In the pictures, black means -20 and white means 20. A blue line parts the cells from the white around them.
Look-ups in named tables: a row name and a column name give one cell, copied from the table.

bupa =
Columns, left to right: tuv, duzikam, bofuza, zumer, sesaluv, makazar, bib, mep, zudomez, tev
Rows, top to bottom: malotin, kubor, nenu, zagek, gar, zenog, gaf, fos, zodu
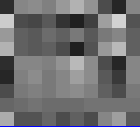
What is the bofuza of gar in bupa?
1
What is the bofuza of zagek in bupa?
-6
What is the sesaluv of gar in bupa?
3
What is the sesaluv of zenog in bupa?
1
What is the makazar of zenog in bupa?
5
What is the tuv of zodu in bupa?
7
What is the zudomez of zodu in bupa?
5
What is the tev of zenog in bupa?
1
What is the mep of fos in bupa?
-2
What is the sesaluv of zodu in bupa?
-8
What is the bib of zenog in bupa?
2
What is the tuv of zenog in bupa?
-14
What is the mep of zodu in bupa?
1
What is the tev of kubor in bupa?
-7
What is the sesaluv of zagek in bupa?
-8
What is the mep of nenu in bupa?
-1
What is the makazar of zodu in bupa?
-5

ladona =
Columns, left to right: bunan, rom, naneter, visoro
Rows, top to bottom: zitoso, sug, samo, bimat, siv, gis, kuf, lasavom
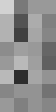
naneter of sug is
7
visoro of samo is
1
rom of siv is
9
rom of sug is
-7
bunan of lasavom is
4
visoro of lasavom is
1
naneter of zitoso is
4
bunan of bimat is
2
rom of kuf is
3
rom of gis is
-13
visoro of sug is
0
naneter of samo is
6
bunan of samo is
8
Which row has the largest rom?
siv

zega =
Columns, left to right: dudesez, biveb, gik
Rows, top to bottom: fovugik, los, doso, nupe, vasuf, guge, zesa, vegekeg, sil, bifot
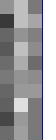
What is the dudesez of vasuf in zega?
-3
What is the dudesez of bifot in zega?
-3
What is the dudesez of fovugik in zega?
3
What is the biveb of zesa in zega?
4
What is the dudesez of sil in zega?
-9
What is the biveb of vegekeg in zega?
15
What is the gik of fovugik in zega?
-1
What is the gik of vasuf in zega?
-3
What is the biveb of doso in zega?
3
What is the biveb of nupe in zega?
10
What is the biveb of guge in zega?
3
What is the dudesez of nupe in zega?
-6
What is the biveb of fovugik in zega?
10
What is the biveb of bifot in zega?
5
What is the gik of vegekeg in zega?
-1
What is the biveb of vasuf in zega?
7
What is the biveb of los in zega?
10
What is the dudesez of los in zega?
-11
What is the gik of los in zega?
6
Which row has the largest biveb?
vegekeg

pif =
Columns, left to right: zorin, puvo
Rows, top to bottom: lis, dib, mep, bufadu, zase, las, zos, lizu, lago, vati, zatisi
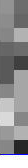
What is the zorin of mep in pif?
1
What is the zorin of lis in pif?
3
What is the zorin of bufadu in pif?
-4
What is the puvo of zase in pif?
-10
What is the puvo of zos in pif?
6
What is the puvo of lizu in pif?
6
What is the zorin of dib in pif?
2
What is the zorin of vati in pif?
4
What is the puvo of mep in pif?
8
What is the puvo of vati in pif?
8
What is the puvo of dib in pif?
-4
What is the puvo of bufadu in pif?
-3
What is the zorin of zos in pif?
1
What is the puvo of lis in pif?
-3
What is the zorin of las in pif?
-6
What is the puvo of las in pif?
6
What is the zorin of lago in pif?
14

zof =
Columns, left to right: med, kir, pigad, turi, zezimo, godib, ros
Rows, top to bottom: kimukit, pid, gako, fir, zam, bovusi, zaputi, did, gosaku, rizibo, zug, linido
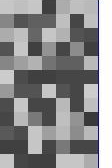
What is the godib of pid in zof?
-9
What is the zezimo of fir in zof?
-9
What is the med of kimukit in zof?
11
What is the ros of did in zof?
10
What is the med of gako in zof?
7
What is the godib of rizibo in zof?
2
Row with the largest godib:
linido

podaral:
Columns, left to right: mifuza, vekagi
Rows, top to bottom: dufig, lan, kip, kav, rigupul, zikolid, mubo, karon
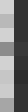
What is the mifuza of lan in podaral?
9
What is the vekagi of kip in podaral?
-12
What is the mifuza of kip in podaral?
13
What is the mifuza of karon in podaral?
6
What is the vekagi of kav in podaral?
-11
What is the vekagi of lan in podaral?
-12
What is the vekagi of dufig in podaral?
-12
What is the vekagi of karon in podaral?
-12
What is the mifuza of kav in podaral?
2
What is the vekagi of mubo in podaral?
-12
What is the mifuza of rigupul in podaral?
13
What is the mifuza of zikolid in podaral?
11
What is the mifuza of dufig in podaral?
13
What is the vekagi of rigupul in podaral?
-12
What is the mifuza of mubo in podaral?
12
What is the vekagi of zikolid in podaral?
-13

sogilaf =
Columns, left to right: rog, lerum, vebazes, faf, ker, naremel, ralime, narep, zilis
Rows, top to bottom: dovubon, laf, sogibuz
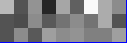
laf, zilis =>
-7
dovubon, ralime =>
19
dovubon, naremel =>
-5
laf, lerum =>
-8
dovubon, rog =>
9
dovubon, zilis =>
2
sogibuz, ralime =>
0
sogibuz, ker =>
2
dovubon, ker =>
6
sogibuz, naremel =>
3
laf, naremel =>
2
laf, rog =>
-7
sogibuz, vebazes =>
-6
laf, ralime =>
-2
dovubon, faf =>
-14
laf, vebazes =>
2
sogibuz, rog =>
-7
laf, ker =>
-2
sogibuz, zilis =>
5
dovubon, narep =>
7

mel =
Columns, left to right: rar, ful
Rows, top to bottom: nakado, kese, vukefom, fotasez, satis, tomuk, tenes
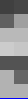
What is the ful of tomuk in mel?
-4
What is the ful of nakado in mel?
-9
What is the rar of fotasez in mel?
12
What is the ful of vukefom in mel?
9
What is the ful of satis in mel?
-7
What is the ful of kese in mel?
5
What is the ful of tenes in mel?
8

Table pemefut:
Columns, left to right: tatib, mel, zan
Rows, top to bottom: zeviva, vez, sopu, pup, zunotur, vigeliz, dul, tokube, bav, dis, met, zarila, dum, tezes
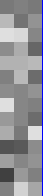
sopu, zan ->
1
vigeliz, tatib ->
0
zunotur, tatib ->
8
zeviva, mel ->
0
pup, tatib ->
2
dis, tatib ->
7
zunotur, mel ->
8
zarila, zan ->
3
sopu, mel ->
14
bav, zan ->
-3
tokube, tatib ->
15
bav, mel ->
1
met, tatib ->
-7

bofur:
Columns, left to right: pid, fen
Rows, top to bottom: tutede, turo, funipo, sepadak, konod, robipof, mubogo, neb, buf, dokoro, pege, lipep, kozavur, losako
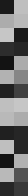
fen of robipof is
1
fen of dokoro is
-14
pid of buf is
9
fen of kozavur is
-7
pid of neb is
10
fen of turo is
9
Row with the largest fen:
neb

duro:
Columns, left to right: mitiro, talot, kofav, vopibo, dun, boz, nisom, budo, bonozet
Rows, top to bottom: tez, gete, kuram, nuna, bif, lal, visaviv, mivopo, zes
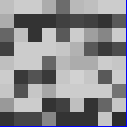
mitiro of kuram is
-4
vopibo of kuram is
12
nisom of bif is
7
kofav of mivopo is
12
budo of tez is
12
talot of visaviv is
-7
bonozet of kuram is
12
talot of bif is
12
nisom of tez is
10
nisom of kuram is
5
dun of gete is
-10
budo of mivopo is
-4
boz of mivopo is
10
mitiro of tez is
10
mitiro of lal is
12
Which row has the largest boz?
lal

